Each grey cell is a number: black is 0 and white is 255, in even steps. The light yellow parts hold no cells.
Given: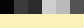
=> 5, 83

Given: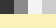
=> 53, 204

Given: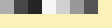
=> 174, 85

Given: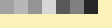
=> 162, 38

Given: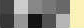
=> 68, 182

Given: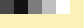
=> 72, 255
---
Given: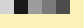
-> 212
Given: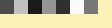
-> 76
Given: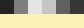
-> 35
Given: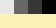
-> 231
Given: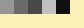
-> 150
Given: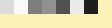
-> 219
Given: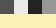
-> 82
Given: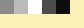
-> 139
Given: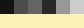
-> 19
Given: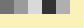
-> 114
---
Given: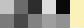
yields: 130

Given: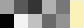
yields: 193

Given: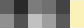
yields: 193

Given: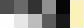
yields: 189

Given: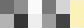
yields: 238

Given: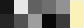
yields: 158
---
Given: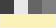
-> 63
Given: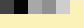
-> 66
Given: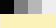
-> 5
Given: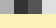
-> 176
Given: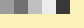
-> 156
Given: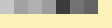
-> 198
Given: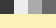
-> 57
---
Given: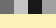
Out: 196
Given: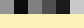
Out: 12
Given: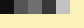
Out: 85
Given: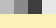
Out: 138
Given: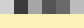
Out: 59
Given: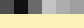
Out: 17
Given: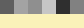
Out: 163
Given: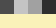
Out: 196
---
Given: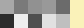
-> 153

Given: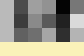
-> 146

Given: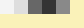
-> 52

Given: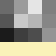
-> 127

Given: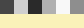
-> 176

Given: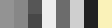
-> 237
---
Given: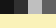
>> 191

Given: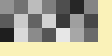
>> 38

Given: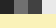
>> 65

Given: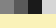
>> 26

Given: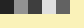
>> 223

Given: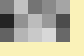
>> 138

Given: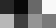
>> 104
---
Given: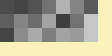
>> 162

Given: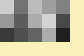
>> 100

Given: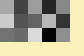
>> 218

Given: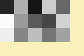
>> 190

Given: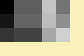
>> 65

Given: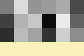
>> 50

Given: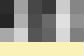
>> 100
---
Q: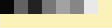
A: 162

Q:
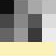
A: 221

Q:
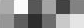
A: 229

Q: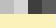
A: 190

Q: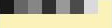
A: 153

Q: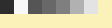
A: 227

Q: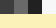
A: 105

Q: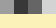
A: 157

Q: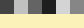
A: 192
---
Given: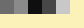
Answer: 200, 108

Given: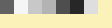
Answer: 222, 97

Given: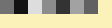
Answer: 97, 113

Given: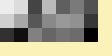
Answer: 81, 49

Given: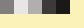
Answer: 25, 127

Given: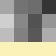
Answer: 53, 189

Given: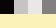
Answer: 128, 5

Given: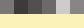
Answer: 134, 119

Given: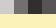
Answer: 85, 205

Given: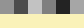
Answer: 166, 147
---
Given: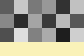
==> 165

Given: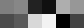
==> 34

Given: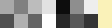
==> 188

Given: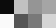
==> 149

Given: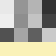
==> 195

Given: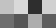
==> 46

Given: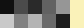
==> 42

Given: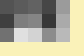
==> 133

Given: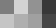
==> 146
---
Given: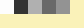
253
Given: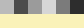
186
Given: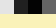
228
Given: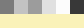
123
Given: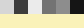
214
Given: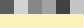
93
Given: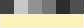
65
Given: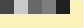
69
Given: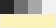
38
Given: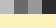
189
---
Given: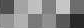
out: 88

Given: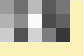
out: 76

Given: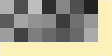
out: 112

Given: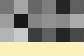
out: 139

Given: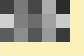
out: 160

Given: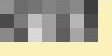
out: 182

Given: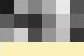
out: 198
